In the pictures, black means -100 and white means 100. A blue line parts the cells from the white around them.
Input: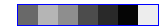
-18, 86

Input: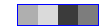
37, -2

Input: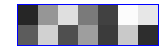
-70, -65

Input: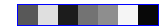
-31, -94

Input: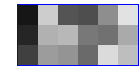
-83, 49

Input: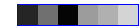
-71, 66

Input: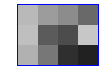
45, -74
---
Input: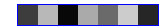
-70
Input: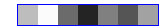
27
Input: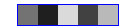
45
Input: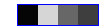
-51
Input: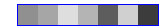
-53
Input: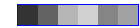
27
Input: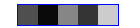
60
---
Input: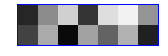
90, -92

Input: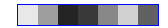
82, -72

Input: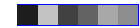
53, -77

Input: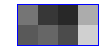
63, -69

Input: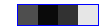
80, -92

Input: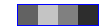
54, -65

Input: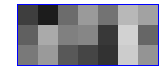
65, -78

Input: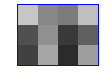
56, -66

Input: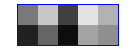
79, -90
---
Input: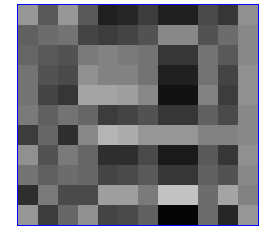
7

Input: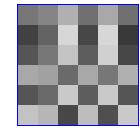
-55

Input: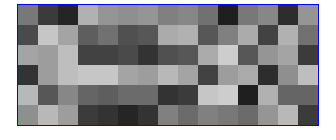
-11

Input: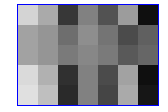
-25

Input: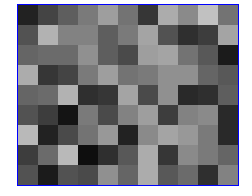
29

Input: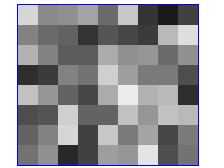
74

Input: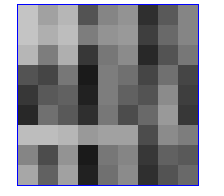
4

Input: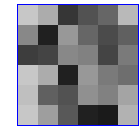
-25

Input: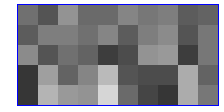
-7
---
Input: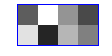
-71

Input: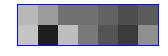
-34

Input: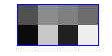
56

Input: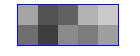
8

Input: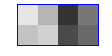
64

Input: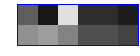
-38

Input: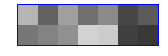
60
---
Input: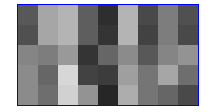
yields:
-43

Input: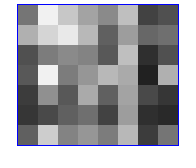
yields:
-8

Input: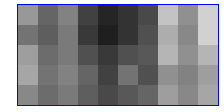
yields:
30

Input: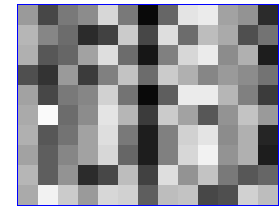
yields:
48

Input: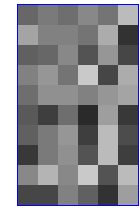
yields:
24
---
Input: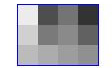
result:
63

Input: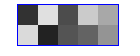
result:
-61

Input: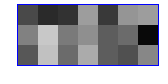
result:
1

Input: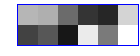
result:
43

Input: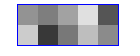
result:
15

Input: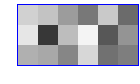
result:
80

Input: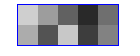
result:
62
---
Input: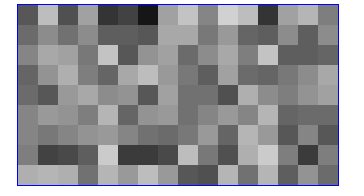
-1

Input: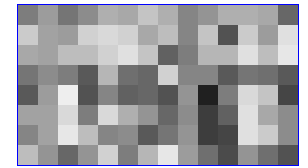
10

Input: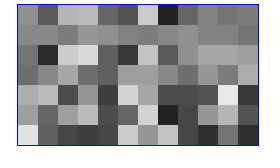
-35

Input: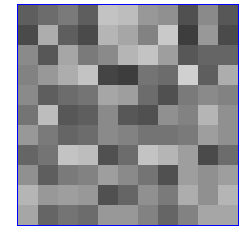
42

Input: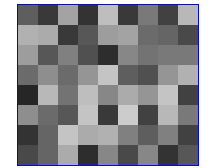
-49
